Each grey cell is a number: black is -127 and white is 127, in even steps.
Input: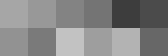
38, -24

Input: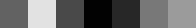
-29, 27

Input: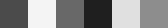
-52, 13

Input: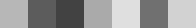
55, 82

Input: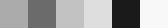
43, 120

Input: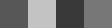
-40, -8

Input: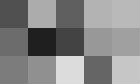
-47, 70

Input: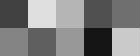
-62, 74

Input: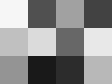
118, 56

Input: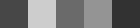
-56, -77
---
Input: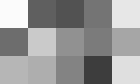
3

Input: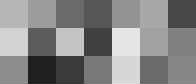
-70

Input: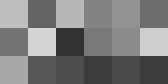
-49

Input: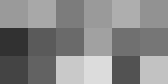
73

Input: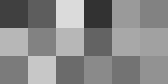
-20

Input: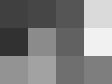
-16
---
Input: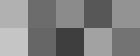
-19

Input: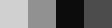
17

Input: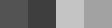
-65

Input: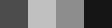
64

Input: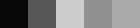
-40

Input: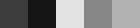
-106

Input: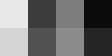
-67

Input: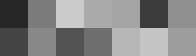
-4
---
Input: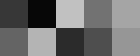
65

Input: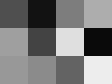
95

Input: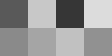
-73

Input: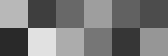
-23

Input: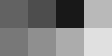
-103

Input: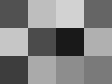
-102

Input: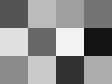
115
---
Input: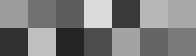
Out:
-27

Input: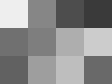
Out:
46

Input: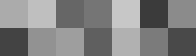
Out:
-4

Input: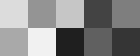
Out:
-31

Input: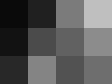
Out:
-30

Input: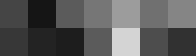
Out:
-50

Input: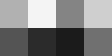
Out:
-100
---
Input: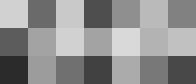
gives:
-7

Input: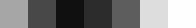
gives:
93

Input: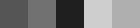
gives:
78

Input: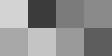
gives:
26

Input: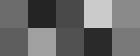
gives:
-85

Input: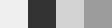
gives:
83

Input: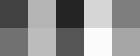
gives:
123

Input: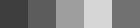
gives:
86
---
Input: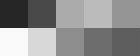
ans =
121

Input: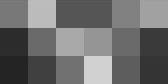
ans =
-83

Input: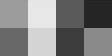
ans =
-23

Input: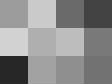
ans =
82

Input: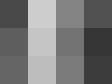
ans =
-33

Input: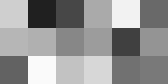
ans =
54

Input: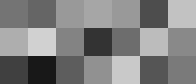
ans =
46

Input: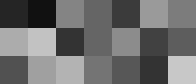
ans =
44
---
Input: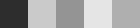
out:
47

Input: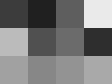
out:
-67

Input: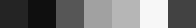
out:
-61

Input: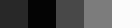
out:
-55

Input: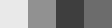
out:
17

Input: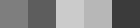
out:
-1

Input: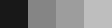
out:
29

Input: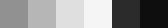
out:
17

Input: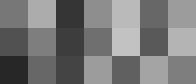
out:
-66

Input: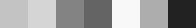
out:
3
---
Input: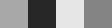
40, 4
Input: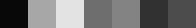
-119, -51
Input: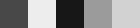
-55, 82
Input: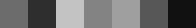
-19, -110
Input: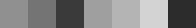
16, -83
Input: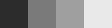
-83, 105
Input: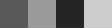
-38, 77
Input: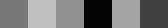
-8, -62
